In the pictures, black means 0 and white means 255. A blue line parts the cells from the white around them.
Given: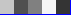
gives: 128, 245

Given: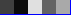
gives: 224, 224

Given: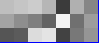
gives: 99, 243

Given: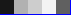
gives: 205, 243

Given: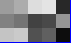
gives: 66, 228

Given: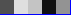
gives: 196, 223

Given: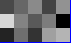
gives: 89, 215
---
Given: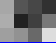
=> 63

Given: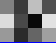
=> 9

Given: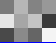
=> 196

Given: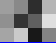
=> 95

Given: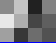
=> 69

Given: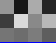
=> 137

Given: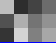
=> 116
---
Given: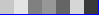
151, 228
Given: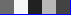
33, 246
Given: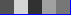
49, 213
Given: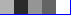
149, 254
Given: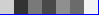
73, 243
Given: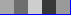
206, 206
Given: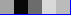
108, 217
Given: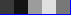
156, 224
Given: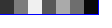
88, 240
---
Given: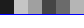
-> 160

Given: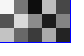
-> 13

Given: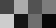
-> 82

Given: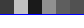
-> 26

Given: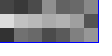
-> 75

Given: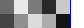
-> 122

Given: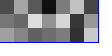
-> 89
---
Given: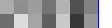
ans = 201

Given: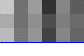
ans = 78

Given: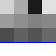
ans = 143

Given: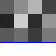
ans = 205

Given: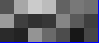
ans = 134

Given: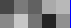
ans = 116

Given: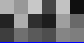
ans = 29

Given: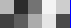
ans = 172

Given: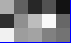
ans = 189

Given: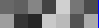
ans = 186
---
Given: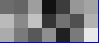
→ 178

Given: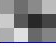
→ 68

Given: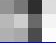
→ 244

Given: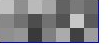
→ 90

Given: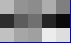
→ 10

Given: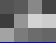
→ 205

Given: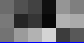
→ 170

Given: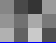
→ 121

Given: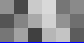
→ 111

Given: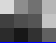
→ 196
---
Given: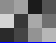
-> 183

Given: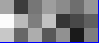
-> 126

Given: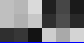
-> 212

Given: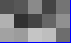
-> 109

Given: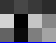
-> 164

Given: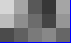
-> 102

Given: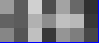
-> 71
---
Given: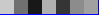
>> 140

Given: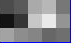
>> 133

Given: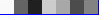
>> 131

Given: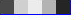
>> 179

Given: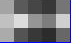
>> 117

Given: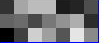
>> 107
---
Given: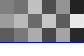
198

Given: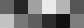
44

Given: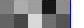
216

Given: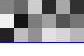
160

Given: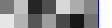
72

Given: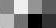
112

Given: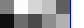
74

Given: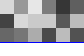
202

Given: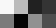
5
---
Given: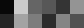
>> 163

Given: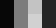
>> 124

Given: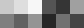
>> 97

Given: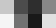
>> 114

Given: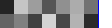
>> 128

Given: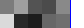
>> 40

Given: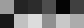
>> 193

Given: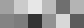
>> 125

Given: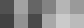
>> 146
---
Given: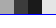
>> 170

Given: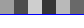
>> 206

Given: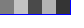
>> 195

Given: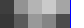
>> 91

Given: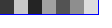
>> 161

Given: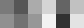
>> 151

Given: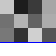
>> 120

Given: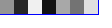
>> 18

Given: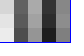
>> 77
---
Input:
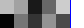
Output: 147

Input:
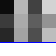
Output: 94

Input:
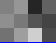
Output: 84

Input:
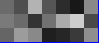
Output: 205

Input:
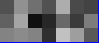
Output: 59

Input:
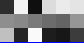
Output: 100
